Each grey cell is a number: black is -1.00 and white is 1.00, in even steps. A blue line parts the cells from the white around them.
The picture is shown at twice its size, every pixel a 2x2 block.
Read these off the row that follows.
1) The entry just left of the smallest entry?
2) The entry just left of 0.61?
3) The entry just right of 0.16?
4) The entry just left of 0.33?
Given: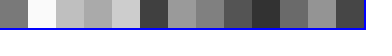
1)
-0.34
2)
0.33
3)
-0.45
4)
0.50
